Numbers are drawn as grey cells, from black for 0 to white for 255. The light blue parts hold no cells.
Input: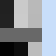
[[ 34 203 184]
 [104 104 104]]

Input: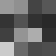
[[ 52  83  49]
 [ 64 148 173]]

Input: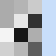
[[171 231  49]
 [244  23 174]]

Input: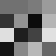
[[ 51 147  12]
 [223  30  66]]

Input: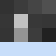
[[ 54 193  56]
 [ 52 148  60]]

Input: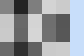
[[200 105 212]
 [202 103 214]]

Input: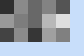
[[153 125 104]
 [ 67 139  54]]

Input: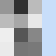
[[187 167 232]
 [238  86 135]]

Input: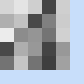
[[175 194  73]
 [236 140 149]]
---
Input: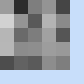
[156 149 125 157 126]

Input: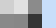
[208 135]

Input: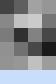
[ 67 193 130  26]

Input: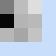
[124 180 195]

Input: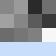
[135 134 128]

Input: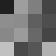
[ 32 140 104 177]

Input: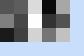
[ 84  70 211]

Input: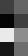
[64 63]
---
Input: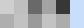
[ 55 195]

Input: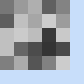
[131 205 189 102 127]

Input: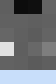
[100  95  96 225]

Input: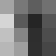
[113  37 133 183]

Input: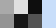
[14 23]

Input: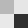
[230 233]

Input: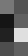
[83 21]

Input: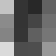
[ 98  69  53 218]

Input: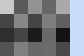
[169 126  27 127]
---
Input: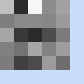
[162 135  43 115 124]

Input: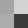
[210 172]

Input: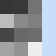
[116 137  69]

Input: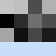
[177 111  16]

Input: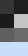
[30 27]

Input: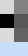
[130   3]

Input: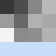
[185 177 139]
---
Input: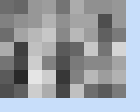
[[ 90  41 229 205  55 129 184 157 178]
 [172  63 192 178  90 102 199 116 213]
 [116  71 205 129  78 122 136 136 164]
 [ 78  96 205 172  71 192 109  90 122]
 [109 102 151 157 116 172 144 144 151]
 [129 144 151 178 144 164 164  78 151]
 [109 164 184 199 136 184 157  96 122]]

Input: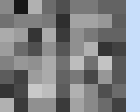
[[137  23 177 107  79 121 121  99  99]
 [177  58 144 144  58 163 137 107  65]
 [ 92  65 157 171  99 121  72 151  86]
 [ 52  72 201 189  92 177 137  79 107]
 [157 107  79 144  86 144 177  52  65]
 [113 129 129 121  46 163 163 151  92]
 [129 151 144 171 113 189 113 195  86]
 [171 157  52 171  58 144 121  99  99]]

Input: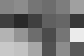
[[ 63  41  63  96 102  55]
 [133 140 117 109 125 160]
 [179 148 109  75 117 235]
 [200 194 167  82 140  89]]

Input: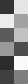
[[154  77]
 [ 64 126]
 [237 162]
 [ 91 193]
 [ 52 229]
 [ 44 250]]

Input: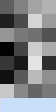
[[ 55  24 228  47]
 [  2  69 206 170]
 [ 31  75 213 156]
 [ 16  89 185 143]
 [150 121 113  82]
 [ 95 129 163 178]
 [199 136 101 121]]

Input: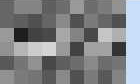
[[153  30  66  73 167 131  73 197 175]
 [102  95  81 102 137  81 123 102  81]
 [ 89 117 145  73  95 109 137 109 117]
 [145 123 117  89 137  81 123  89 131]
 [102 131 131  95 109 153 109 123 145]
 [145 181 204 212 153  66 161 161  52]]
